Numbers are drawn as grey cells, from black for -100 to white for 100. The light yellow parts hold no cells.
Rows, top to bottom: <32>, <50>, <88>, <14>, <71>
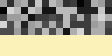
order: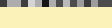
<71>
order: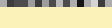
<71>
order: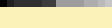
<32>
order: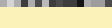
<88>
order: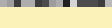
<14>
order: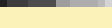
<14>
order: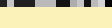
<50>

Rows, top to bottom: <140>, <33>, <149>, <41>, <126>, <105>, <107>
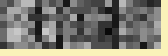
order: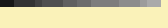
<41>
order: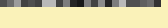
<105>
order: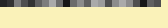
<33>
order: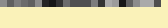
<33>
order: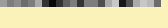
<126>

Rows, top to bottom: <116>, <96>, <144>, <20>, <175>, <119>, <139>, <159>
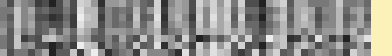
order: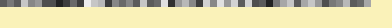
<139>
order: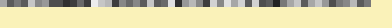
<144>

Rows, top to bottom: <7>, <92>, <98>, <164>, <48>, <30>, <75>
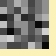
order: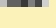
<30>
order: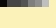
<75>
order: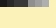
<98>
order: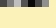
<75>
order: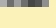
<92>

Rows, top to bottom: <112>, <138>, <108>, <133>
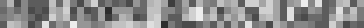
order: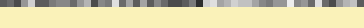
<133>
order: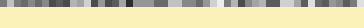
<138>
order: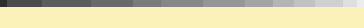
<138>
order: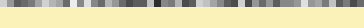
<138>
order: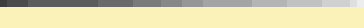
<112>
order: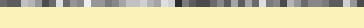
<133>
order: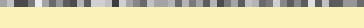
<108>

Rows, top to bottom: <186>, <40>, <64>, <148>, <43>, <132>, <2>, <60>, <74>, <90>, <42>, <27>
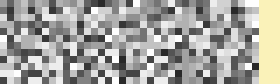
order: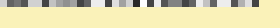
<74>
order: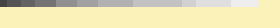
<2>
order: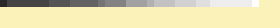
<60>
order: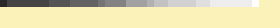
<42>

